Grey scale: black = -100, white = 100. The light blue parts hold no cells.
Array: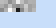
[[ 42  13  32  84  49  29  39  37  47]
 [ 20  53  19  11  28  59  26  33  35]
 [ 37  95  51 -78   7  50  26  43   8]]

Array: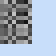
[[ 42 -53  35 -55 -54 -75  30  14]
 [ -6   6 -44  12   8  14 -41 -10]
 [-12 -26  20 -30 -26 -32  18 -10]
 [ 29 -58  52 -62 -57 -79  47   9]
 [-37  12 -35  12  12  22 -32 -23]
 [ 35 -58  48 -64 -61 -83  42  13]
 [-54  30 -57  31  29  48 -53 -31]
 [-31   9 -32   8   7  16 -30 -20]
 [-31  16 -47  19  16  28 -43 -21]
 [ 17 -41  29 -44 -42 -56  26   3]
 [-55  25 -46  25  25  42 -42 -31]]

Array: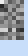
[[ 31 -26  -6  23 -26  86]
 [-19  21  11 -23  20 -69]
 [-50  25 -32  32  39 -39]
 [ 19 -18  26 -15 -29  37]
 [-25  12 -35  40  26   2]
 [ 22  -3  31 -36 -15 -14]
 [ 16  -7   7  -3 -10  18]
 [ 66 -38  59 -49 -63  64]
 [-17   9  10 -11   7 -30]
 [ 24 -14  41 -38 -31  10]]

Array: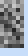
[[ 11  18  43  -8  29  50]
 [ 42 -13  55  34  16  -8]
 [-36  15  13 -61  17  37]
 [ -5 -55  27  14  16 -63]
 [ 12 -36 -30  49 -37 -21]
 [-39 -14  28 -55   1 -42]
 [-59 -49   0  42 -20  10]
 [-30 -18 -73  -4  38  21]
 [ 17  36 -43 -35 -30  39]
 [  5 -21   2 -65   3 -22]
 [ 45  -3  -6 -19   8 -25]
 [-25 -53 -41 -43 -59   5]]

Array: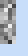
[[ 21 -13  17  11]
 [ 16  73 -44 -24]
 [ 84 -25  15  22]
 [ 45 -23  18  45]
 [ 64 -16  44  51]
 [ 26  12  27  42]
 [ -3  86   5 -22]
 [ 59  33   9   3]
 [  1  45  -5  -9]
 [-32  31  57  16]
 [ 20 -57  69  26]]

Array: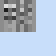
[[-27   1  -1 -12  42 -15 -13  15  10]
 [ 74  51  67 -12  13 -15  22  15  10]
 [-78 -12 -44 -12  55 -15 -33  17  10]
 [ 20   1  56 -12 -29 -15  35  15  10]
 [-49 -30 -52   5  25   6  -3  15  10]
 [ 20   1  30  -3 -31  13  29  15  10]
 [ 21  28  30 -12  25 -15   4  15  10]
 [ 20  15  30 -12  25 -15   4  15  10]]

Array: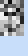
[[ 57 -91  50  24 -30 -27]
 [-56 -18 -26  15 -37  74]
 [ -3  95  49 -89   9  -8]
 [-89 -41 -81  -6 -41  89]
 [ 82  12  88  48 -70  86]
 [ 57  26  56  79 -72  54]
 [-10 -25  61 -26  40  51]
 [ 52 -70 -28  29  46  42]
 [ 89  11  70  22  29 -31]]

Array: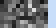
[[-40 -31  -2 -17 -76 -43  36 -41 -47 -85 -50 -83]
 [-44   3   8 -86   0 -42  68 -43 -40  -2  18 -54]
 [-51  16 -52  -3 -37 -46 -16  75 -24 -39 -31 -48]
 [-25 -30 -37 -21  21 -57  17 -29 -56 -34 -80 -28]
 [ -9   6  -1 -58 -74 -72 -69 -54 -13 -45 -56 -30]
 [-31 -38 -68 -19  42  25 -33 -50  -8  -5 -39 -40]
 [ 18 -20 -74 -22   0 -18  49  16 -19 -15  23 -21]]

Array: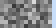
[[ -2 -19 -18  22  22 -18  11  70 -16   4  28 -22  10]
 [ 24  22 -56 -18 -45  33  13  -9 -42   3  -9   7   6]
 [ 34 -15  -5 -41  13 -25 -11  44 -33  15   0  37  16]
 [  4 -15 -27 -18  22  16  51  11   1 -29 -34   1 -23]
 [-28   6  29 -16 -27 -36  33  25  41 -45 -17  16  33]
 [ 44 -37 -43 -16   2  35 -34  44 -27  11 -23  58  43]
 [ 16 -10  23 -15  11 -54 -22 -21 -39   4  -2  -9 -13]]
